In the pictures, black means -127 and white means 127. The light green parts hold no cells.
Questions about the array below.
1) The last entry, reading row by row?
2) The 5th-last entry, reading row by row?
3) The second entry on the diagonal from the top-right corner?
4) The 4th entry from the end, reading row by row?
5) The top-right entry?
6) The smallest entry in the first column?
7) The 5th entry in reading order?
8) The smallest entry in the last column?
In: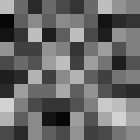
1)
10
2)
19
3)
-85
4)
-63
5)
0
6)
-120
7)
-54
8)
-85

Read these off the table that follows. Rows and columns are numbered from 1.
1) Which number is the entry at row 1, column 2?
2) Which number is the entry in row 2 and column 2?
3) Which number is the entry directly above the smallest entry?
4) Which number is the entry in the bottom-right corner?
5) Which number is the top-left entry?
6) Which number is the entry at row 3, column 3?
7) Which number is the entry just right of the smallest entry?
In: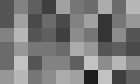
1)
2
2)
33
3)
66
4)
-32
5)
-42
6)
-42
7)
66

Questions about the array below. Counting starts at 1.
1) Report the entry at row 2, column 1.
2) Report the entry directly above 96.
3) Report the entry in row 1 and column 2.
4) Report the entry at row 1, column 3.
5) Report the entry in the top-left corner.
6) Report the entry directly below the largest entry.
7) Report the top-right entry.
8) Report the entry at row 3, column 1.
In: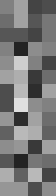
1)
-18
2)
57
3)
34
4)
-59
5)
1
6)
-82
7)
-50
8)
-41

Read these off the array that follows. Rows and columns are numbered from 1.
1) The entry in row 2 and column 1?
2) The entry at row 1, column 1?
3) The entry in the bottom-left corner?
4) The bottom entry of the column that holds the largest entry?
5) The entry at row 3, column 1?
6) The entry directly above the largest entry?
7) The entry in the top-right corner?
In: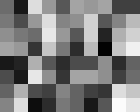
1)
-7
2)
-19
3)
4
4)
123
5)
15
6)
93
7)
-63

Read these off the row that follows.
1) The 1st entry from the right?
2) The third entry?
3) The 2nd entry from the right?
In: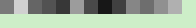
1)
48
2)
-26
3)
16
